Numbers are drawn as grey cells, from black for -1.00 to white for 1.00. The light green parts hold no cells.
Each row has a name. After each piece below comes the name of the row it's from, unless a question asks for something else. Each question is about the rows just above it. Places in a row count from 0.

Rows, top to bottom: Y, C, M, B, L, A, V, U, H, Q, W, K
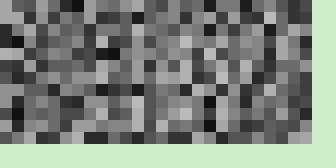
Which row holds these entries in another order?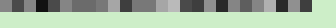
B
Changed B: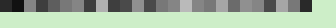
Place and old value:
5, [-0.16]
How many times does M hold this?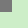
7
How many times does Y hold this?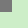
3
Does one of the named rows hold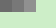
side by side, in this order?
no

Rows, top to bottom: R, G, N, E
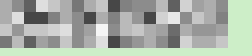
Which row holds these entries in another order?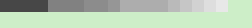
G
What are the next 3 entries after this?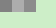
[-0.44  0.36  0.01]
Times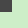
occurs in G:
4
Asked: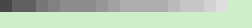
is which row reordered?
E
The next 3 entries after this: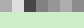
[-0.25  0.65  0.36]

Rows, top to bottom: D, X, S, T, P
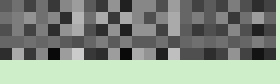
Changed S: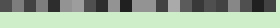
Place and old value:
6, [0.33]
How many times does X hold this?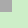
3

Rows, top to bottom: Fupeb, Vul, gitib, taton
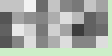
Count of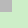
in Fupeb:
0
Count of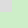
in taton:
3
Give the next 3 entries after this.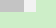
[-0.16  0.54  0.04]
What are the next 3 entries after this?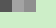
[0.04 0.36 0.73]
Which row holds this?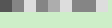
taton
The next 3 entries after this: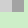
[-0.53 -0.24 -0.16]

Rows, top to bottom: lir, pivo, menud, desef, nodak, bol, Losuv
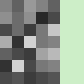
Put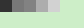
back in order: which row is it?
desef
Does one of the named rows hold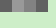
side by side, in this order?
yes
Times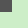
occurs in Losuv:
2
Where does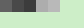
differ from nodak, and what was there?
3, [0.28]
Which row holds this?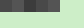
Losuv
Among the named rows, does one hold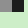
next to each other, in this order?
no
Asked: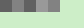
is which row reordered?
lir

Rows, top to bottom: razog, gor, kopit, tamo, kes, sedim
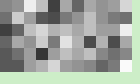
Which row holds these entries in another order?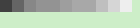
razog
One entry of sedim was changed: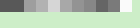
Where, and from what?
5, [0.24]
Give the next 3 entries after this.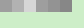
[-0.21 -0.04  0.96]
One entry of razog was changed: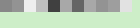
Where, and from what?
10, [0.68]
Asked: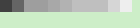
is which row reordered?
kopit
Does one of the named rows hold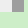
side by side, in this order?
no
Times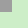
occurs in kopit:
2

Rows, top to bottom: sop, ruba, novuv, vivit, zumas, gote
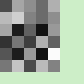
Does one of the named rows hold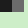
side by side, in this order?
no
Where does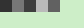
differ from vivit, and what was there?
3, [0.38]
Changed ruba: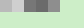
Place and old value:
2, [0.02]
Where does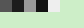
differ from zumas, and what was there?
4, [0.97]
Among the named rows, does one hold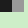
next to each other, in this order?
yes

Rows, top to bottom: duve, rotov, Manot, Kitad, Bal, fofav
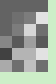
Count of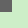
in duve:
4
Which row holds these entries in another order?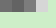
Manot
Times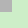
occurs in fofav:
0
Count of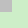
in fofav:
1
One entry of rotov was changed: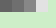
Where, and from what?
2, [-0.03]
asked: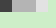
Bal

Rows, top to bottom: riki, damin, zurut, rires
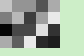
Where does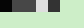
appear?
zurut
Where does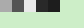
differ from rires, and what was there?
1, [-0.26]

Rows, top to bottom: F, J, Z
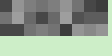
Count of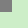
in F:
2
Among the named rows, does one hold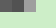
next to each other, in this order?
no
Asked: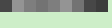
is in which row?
F
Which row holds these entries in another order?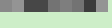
Z

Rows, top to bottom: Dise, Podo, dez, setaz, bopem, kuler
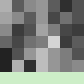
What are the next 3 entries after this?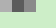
[ 0.18 -0.28 -0.63]
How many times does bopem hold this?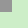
2
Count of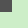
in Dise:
1
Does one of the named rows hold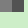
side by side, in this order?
yes
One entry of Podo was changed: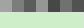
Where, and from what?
1, [0.08]
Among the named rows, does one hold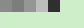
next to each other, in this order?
no

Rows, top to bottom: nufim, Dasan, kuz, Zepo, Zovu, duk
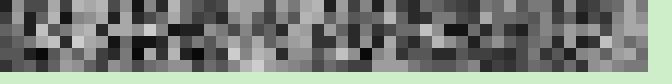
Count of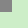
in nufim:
2
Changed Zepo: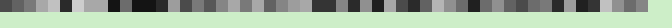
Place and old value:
8, [0.23]
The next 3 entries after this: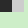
[ 0.32  0.23 -0.84]
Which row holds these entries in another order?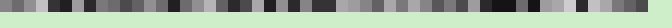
Zepo
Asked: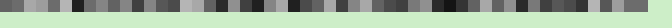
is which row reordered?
Dasan
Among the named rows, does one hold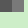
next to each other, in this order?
yes
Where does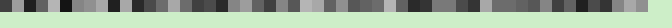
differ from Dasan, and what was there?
39, [-0.50]

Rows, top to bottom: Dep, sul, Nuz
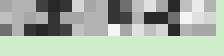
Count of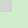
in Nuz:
1
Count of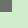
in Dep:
1
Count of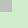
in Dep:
2
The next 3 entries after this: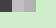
[0.40 0.92 0.30]
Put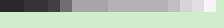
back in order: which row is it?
sul
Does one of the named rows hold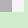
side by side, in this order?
yes
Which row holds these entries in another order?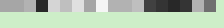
Nuz

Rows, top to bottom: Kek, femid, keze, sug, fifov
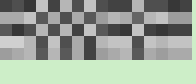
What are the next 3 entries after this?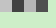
[ 0.53 -0.38 -0.48]
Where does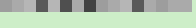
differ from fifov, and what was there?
5, [-0.30]

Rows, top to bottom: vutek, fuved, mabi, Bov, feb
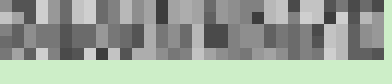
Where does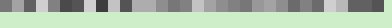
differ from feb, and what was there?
26, [-0.07]
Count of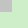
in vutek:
4
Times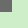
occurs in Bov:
6
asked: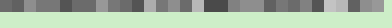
Bov
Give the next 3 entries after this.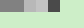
[ 0.53  0.53 -0.34]

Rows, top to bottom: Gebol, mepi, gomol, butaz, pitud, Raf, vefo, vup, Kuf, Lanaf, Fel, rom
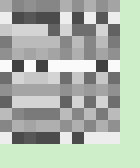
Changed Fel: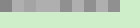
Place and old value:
7, [0.05]
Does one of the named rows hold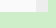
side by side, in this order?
no
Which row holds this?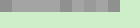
vup
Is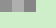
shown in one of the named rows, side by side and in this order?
yes
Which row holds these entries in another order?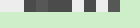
mepi
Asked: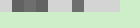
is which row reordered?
Kuf
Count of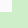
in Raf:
7

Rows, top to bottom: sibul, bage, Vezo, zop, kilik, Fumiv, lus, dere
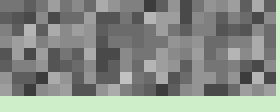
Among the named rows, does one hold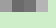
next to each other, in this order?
no
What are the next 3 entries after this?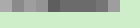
[-0.08 -0.26  0.00]
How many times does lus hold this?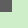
5

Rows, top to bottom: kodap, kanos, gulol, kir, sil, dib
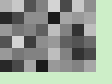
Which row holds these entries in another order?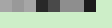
kanos
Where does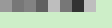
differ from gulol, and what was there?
5, [0.02]
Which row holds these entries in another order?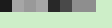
kanos

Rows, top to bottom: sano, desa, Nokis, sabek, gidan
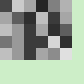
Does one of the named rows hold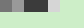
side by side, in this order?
yes
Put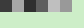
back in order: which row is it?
Nokis
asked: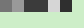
sabek
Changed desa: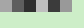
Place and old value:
5, [0.30]
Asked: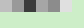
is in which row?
gidan
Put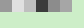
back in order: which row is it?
gidan

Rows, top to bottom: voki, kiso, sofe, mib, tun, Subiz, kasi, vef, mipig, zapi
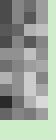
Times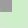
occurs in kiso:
1
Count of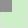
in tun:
3
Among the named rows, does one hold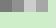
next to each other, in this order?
yes
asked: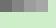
Subiz
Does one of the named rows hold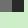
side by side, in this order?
no

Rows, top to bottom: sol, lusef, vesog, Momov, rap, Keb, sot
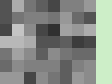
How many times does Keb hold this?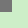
0
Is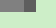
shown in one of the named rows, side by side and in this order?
yes
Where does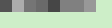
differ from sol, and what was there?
3, [-0.26]
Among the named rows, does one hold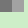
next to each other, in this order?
yes

